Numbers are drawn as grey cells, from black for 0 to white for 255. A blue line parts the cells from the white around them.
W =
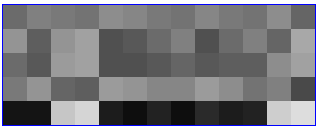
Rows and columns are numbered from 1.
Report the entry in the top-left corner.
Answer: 107
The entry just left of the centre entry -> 80
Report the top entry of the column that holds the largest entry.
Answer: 101
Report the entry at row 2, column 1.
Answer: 148
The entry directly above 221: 73
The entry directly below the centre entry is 134
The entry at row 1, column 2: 128
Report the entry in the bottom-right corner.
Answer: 221
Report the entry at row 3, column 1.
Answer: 107
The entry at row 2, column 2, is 94
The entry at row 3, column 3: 155
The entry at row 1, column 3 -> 121
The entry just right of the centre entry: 101
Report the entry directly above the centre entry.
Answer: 107
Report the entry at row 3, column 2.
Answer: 88
